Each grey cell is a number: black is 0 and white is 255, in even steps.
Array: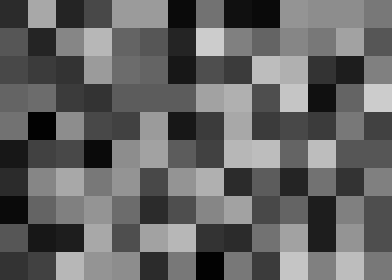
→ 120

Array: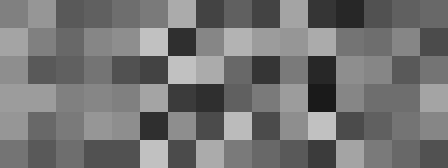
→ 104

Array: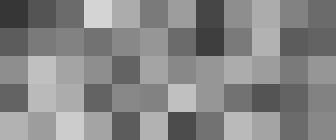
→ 107

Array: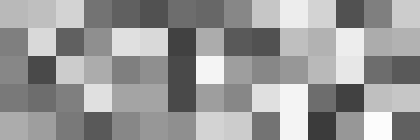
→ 204

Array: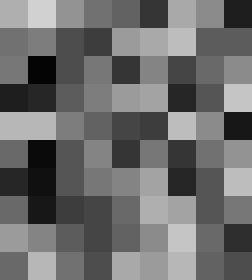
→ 30

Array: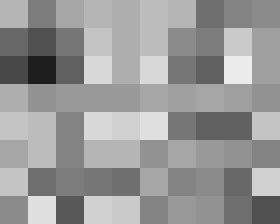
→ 139

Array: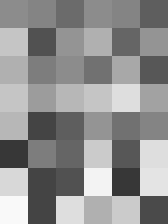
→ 94
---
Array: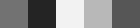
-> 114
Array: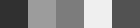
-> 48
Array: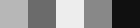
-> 183
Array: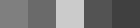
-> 127
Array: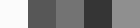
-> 251
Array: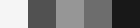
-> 245
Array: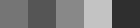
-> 117
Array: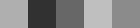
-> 175
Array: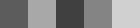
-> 92
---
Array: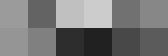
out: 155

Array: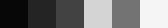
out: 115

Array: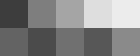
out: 165

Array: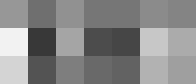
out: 199

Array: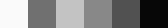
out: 136

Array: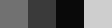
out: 58
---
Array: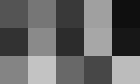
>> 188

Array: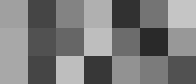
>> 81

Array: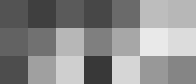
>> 133

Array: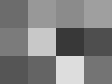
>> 116

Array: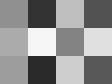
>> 88

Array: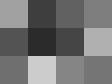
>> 117

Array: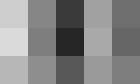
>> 126
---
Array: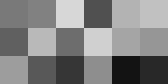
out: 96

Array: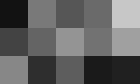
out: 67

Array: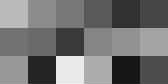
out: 114

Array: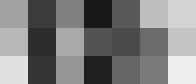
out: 183

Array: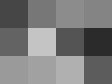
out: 99

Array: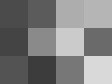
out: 68

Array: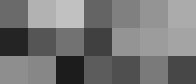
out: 36
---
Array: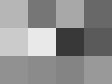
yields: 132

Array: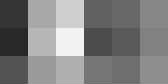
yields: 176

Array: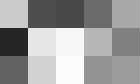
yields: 252

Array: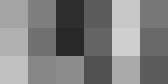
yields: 141

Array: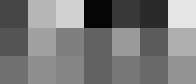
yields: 134

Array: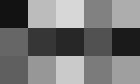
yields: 202

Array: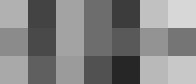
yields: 155
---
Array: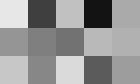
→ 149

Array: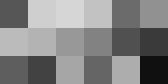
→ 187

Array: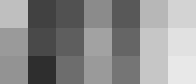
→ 154

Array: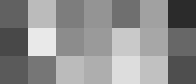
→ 72

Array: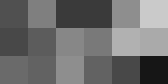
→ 72

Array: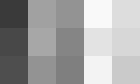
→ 72

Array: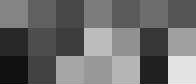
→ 40

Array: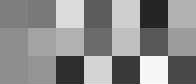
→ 142
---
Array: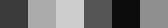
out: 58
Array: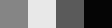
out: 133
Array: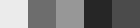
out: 235
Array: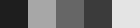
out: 30
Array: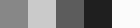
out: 135
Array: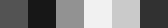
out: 83
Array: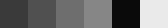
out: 58
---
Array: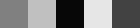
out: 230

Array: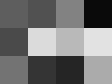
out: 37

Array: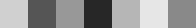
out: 230

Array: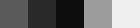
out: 156

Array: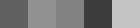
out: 60

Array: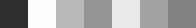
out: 163
